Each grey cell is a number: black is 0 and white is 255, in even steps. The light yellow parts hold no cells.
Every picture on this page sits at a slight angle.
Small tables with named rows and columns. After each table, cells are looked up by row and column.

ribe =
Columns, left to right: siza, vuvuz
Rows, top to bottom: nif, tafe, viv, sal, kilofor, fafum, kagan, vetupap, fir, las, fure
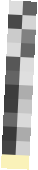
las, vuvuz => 171
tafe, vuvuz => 212
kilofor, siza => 87
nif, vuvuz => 98
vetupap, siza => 62
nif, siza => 221
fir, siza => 105
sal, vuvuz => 101
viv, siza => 203
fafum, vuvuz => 223
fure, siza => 69
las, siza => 57
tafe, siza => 73
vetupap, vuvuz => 198
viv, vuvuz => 129
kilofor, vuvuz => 220

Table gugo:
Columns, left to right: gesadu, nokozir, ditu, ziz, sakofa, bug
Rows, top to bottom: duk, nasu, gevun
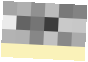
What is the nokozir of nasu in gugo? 100
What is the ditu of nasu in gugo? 117
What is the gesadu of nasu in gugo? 235
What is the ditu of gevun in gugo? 135
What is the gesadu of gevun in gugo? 179
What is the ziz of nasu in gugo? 60
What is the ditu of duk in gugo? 145
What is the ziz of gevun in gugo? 193
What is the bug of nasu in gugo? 199
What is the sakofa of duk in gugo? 121
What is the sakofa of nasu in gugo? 201
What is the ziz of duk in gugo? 187
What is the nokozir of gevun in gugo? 177
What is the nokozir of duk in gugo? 176
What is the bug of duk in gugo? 131
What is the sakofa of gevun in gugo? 136
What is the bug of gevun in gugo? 171
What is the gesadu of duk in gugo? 165

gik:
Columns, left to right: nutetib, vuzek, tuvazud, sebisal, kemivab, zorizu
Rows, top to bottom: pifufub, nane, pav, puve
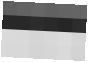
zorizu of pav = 213
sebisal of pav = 216
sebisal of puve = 214
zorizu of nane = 45
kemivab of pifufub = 100
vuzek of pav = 217

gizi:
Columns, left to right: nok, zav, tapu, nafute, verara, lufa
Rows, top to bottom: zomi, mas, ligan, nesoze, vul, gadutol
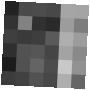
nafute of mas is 42
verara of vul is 200
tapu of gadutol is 82
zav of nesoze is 82
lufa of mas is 125
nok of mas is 51
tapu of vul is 100
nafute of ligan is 90
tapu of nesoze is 86
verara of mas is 156
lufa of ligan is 156
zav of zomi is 74
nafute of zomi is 72
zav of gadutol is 65
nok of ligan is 63
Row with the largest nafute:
ligan

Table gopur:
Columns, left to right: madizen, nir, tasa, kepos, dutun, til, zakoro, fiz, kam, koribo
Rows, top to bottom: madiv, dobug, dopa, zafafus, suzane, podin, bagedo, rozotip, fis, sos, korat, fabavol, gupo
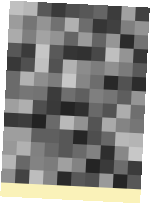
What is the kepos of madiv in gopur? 58
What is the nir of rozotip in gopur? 175
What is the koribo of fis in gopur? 118
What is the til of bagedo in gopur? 95
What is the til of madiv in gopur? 87
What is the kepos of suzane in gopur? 82
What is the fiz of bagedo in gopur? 117
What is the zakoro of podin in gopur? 109
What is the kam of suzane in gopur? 123
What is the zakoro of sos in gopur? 78
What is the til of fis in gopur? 146
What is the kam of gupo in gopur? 37
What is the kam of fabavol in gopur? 108
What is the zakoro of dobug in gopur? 54
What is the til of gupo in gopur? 88
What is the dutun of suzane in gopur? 178
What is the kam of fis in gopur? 132
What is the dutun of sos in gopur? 87
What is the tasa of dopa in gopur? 163
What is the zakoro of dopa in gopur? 100

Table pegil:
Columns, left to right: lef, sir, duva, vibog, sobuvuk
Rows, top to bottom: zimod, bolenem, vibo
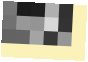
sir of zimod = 27
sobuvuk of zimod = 49
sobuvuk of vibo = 149
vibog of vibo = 56
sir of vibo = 100
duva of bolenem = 148
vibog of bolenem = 216
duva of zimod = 31
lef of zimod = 119
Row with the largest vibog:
bolenem

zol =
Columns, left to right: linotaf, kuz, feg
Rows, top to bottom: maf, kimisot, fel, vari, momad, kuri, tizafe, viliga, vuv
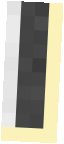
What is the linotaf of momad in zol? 226
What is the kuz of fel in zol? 68
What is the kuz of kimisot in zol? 67
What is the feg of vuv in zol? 66
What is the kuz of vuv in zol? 70
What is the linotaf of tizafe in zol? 229
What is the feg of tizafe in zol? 75
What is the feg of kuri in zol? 68
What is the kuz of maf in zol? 71

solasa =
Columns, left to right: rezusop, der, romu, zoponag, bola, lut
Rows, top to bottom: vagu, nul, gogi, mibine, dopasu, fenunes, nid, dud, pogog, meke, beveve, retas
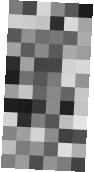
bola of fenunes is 214
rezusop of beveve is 187
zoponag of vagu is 138
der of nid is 197
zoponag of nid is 136
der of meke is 159
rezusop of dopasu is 44
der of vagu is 74
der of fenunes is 114

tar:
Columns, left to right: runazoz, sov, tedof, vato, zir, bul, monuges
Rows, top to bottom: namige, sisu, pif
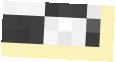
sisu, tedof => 64
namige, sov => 247
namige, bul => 66
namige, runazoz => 243
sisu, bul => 241
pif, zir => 231
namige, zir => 68
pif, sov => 57
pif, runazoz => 61
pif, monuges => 61
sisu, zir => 252
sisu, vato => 236
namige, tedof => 244
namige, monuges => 233
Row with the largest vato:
pif

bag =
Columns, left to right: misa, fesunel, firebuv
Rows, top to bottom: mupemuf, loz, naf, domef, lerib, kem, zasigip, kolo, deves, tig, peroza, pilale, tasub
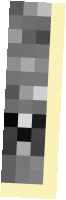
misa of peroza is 56
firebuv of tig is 68
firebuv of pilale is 133
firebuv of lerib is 138
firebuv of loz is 107
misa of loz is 115
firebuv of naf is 72
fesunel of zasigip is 154
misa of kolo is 108
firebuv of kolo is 109
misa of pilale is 96

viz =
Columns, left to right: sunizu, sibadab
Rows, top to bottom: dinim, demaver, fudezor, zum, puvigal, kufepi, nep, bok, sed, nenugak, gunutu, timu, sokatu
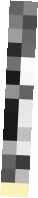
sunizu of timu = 99
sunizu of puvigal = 112
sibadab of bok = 230
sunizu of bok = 31
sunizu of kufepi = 26
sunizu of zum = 42
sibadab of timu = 59
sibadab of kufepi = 247
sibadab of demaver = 77
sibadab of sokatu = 187
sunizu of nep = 146
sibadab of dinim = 134
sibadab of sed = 232
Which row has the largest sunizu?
gunutu

